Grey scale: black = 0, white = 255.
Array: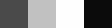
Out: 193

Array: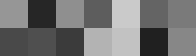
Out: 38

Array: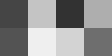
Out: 196

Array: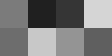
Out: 32

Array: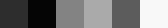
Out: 5

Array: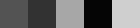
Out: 50

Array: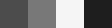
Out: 120

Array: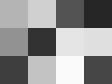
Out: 208
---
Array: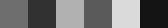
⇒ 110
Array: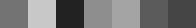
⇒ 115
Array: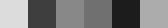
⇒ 220
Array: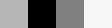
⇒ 183
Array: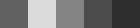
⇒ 96
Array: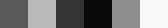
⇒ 89
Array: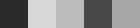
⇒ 43
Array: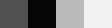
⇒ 80
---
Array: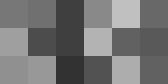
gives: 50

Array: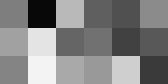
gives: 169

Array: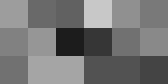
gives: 165

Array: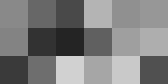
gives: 209

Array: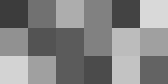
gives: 91

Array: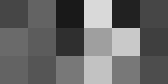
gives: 120

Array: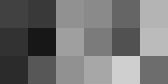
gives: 145
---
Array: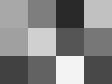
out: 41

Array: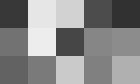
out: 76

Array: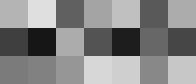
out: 89

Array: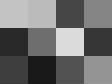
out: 70

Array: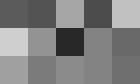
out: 76

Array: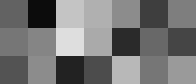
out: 62

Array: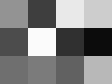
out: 233
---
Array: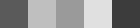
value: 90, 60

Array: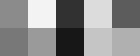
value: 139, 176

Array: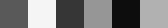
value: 89, 177

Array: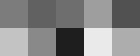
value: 124, 173

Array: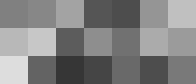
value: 128, 121

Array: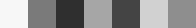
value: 247, 142

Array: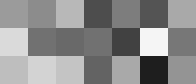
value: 155, 148
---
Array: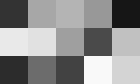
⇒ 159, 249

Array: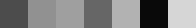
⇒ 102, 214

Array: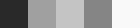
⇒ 196, 249

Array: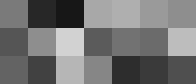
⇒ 91, 210

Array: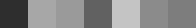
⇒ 97, 196

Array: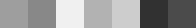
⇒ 178, 240

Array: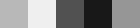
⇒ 81, 239

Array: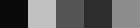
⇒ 85, 192

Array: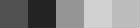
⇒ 149, 208

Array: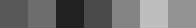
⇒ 74, 190
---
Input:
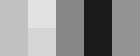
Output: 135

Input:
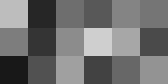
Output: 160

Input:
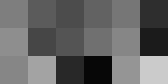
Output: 40

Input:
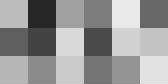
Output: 202

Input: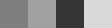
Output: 54

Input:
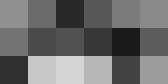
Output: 213

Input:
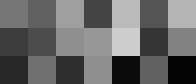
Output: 46

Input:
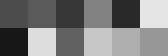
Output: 97
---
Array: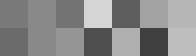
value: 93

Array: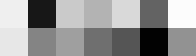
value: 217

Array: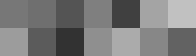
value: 64

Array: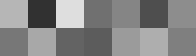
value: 133

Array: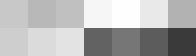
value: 254

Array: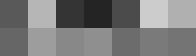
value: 75
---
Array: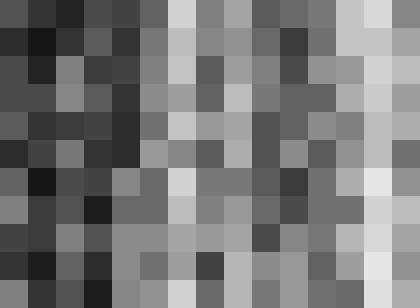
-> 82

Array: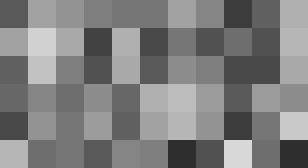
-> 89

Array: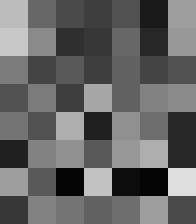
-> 188

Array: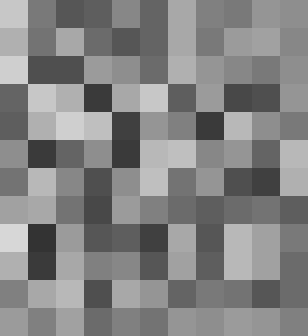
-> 199

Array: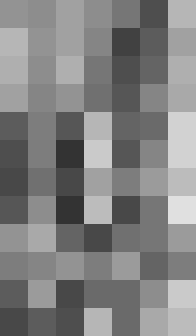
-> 147
